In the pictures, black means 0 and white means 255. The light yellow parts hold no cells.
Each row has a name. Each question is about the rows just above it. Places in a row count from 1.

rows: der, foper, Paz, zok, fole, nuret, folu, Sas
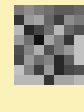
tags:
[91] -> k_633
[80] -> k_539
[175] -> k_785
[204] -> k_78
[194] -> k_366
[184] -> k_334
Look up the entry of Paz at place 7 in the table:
k_539
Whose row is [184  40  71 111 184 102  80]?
Paz
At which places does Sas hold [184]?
1 2 3 7
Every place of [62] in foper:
5

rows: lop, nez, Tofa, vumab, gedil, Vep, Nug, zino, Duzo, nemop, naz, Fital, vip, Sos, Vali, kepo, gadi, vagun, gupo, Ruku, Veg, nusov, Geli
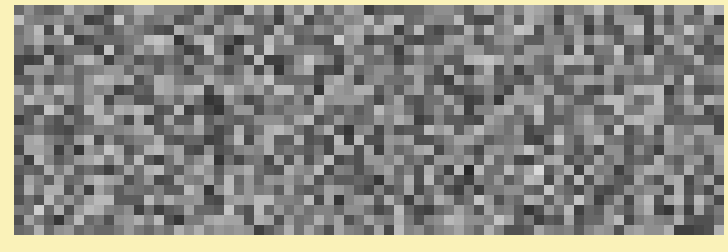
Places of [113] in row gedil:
6 7 8 12 35 36 45 49 63
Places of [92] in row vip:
4 15 22 24 40 41 45 53 54
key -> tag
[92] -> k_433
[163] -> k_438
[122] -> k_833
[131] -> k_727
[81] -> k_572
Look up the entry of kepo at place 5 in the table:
k_433
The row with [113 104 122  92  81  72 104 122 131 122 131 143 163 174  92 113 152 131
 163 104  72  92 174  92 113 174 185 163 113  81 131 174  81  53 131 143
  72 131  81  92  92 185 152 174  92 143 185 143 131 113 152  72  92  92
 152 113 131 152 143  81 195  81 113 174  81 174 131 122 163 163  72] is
vip
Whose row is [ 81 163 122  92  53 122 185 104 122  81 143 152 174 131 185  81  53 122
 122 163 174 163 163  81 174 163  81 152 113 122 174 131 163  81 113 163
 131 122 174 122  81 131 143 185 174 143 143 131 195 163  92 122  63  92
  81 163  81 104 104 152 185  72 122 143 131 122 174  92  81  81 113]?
nusov

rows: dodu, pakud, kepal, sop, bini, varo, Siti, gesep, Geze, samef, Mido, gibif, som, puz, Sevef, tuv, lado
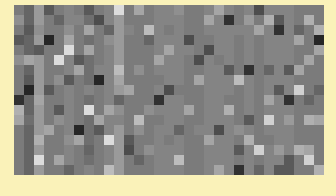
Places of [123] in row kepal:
1 4 5 7 9 13 16 18 19 30
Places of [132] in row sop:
15 16 17 21 22 24 26 27 28
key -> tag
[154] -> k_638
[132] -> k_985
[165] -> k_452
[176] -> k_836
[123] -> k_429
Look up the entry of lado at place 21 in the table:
k_452
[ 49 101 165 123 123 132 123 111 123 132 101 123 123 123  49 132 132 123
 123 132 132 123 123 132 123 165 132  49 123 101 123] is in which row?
samef
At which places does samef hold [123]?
4 5 7 9 12 13 14 18 19 22 23 25 29 31
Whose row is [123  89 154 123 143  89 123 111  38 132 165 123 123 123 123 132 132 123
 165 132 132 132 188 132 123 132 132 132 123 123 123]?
gesep
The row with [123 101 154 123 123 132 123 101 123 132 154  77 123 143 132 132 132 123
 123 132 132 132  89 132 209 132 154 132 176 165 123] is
Sevef

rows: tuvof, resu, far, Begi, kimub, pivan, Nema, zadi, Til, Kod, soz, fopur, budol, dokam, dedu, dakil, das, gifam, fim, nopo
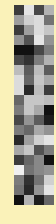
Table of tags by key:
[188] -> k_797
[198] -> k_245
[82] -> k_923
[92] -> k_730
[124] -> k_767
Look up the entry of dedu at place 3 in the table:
k_923
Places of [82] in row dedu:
3
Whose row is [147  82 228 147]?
Begi
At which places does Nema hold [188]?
1 3
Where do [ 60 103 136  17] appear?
dakil

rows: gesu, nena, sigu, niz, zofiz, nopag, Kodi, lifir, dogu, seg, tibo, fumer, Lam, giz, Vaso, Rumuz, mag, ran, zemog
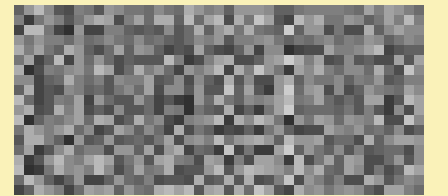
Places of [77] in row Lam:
18 22 30 31 40
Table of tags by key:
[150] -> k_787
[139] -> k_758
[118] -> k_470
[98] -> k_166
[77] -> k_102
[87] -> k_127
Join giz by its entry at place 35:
k_102
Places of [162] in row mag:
13 26 34 41
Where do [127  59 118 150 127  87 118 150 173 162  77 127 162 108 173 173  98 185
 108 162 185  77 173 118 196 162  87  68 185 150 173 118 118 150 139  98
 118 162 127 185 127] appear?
nena

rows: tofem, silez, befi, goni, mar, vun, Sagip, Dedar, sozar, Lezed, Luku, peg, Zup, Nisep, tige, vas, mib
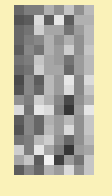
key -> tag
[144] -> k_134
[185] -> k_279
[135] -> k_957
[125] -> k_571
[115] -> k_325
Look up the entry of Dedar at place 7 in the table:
k_957
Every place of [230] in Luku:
3 8
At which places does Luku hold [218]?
1 4
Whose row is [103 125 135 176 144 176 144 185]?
goni

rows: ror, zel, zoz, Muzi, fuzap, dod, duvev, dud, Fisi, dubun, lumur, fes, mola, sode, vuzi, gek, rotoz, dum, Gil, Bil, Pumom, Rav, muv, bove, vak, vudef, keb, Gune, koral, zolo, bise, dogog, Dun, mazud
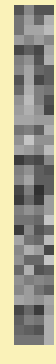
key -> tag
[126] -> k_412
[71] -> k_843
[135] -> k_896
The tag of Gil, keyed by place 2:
k_412
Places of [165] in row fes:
1 2
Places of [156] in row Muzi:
1 3
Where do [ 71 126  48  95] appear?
Gil
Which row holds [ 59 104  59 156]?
Bil
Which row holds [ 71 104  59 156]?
bise
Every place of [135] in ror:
2

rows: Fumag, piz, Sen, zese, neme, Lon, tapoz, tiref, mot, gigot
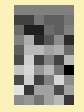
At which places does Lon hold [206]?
2
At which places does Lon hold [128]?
4
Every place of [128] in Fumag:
1 2 3 4 5 6
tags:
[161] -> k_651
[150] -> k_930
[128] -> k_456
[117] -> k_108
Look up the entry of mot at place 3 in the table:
k_651
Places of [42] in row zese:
3 6

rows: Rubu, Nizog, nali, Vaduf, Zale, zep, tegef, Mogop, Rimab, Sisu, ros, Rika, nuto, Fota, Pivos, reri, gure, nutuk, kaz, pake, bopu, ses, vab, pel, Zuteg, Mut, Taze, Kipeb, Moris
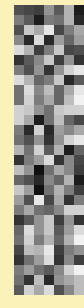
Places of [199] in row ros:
2 5
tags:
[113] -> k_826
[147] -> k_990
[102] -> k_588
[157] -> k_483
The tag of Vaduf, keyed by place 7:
k_483
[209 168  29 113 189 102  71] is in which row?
Rika
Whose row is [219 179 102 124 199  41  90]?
Mogop

